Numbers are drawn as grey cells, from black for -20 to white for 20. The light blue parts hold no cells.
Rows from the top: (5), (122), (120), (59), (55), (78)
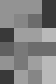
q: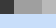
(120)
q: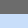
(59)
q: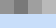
(55)
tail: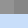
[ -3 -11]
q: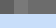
(59)
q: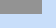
(5)

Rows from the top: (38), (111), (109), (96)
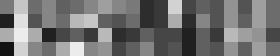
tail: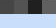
[-7  3 -5  5 -3]
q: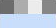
(96)
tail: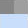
[  1  -1 -13 -11  13  -9  -5  -7   3  -7   5  -3]
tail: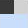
[-9 -5 -7  3 -7  5 -3]
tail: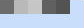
[ -3 -13 -11   7 -13   1  -7   3  -5   5  -3]
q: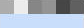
(96)

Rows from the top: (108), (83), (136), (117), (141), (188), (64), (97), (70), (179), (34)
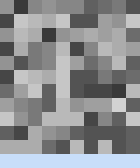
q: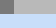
(70)
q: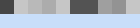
(83)
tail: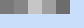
[ 1  9 -5]
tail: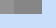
[-5 -3 -1 -7]
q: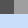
(83)
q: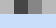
(117)
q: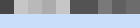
(188)

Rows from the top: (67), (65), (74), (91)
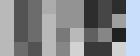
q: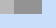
(65)
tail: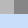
[ 13 -11 -11  13]
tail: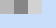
[-11 -11  13]

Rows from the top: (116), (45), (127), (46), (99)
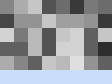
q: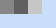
(99)
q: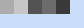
(116)
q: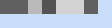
(46)
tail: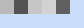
[11]
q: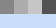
(116)
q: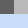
(46)

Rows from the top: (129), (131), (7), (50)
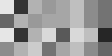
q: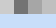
(50)
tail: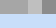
[-2]
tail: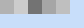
[ 2 -4]
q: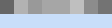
(131)

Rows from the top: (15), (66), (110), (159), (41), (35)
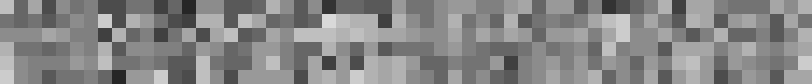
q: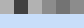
(66)
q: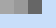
(110)
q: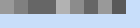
(159)
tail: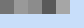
[6]

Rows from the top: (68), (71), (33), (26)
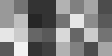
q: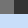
(68)
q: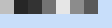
(71)
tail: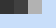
[ 0 -8  6]
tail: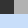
[ 0  6 -8]

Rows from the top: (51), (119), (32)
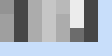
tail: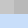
[17 -9]
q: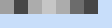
(32)
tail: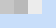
[-9]
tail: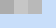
[17 -9]
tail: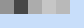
[17 -9]
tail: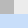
[-9]

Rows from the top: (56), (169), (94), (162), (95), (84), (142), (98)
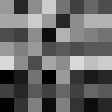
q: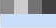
(56)
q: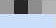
(169)

